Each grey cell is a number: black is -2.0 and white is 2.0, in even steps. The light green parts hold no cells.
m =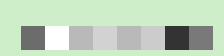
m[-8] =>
-0.3
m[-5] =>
1.3
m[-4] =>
0.9

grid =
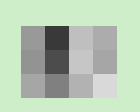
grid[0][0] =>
0.4
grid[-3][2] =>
1.0
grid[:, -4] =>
[0.4, 0.3, 0.6]
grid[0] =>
[0.4, -1.1, 1.0, 0.7]

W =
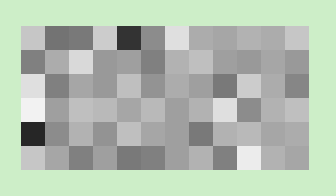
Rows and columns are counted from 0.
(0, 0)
1.1
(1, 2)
1.4
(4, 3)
0.3
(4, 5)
0.6
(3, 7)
0.8
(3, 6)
0.5
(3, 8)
1.5
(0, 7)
0.7
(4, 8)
0.8
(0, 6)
1.5
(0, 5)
0.2
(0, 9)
0.8
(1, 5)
0.0
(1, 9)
0.4
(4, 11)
0.7
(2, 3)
0.4
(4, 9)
0.9
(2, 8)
-0.1
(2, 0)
1.5
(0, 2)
-0.1

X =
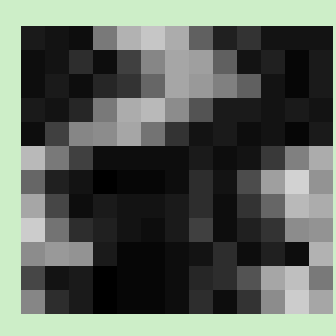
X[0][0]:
-1.6
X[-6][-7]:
-1.8
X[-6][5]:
-1.9
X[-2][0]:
-0.9
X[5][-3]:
-1.1
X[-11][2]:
-1.3
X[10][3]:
-2.0
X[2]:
[-1.8, -1.6, -1.8, -1.4, -1.2, -0.4, 0.6, 0.4, 0.0, -0.5, -1.7, -1.9, -1.6]
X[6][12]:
0.3
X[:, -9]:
[0.8, -1.0, -1.2, 0.7, 0.6, -1.8, -1.9, -1.7, -1.7, -1.9, -1.9, -1.9]
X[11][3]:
-2.0
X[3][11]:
-1.6
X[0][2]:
-1.8
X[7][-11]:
-1.8
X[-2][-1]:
-0.1
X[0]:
[-1.6, -1.7, -1.8, -0.1, 0.8, 1.1, 0.7, -0.5, -1.5, -1.2, -1.7, -1.7, -1.7]
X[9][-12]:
0.4
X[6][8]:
-1.7
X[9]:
[0.2, 0.4, 0.3, -1.6, -1.9, -1.9, -1.8, -1.7, -1.3, -1.8, -1.5, -1.8, 0.8]
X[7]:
[0.6, -0.9, -1.8, -1.6, -1.7, -1.7, -1.6, -1.3, -1.8, -1.2, -0.4, 0.9, 0.7]
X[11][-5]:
-1.8
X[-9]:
[-1.6, -1.7, -1.4, -0.1, 0.7, 0.9, 0.2, -0.7, -1.6, -1.6, -1.7, -1.6, -1.7]
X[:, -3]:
[-1.7, -1.5, -1.7, -1.7, -1.7, -1.1, 0.5, -0.4, -1.2, -1.5, 0.6, 0.2]
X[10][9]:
-0.7
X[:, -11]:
[-1.8, -1.3, -1.8, -1.4, 0.1, -1.0, -1.7, -1.8, -1.3, 0.3, -1.6, -1.6]
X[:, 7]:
[-0.5, 0.5, 0.4, -0.7, -1.7, -1.6, -1.3, -1.3, -1.0, -1.7, -1.4, -1.3]
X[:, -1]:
[-1.7, -1.6, -1.6, -1.7, -1.6, 0.7, 0.3, 0.7, 0.3, 0.8, -0.1, 0.6]
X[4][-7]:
-1.2
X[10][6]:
-1.8
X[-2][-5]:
-1.3
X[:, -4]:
[-1.2, -1.7, -0.5, -1.6, -1.8, -1.7, -0.8, -1.2, -1.5, -1.8, -0.7, -1.2]

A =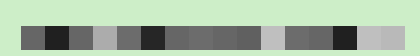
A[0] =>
-0.4
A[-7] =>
-0.5
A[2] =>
-0.4
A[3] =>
0.7
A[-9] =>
-0.3

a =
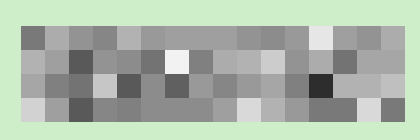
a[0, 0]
-0.1
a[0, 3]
0.1
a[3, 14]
1.4
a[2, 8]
0.1
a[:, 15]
[0.7, 0.6, 1.0, -0.1]
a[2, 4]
-0.6
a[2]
[0.6, 0.0, -0.2, 1.1, -0.6, 0.2, -0.5, 0.4, 0.1, 0.4, 0.6, 0.0, -1.3, 0.8, 0.8, 1.0]
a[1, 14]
0.6
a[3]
[1.3, 0.5, -0.6, 0.1, 0.0, 0.2, 0.2, 0.2, 0.5, 1.4, 0.8, 0.4, -0.1, -0.1, 1.4, -0.1]
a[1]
[0.8, 0.5, -0.6, 0.3, 0.2, -0.2, 1.8, 0.0, 0.7, 0.8, 1.2, 0.3, 0.7, -0.2, 0.6, 0.6]
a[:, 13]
[0.5, -0.2, 0.8, -0.1]
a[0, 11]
0.4
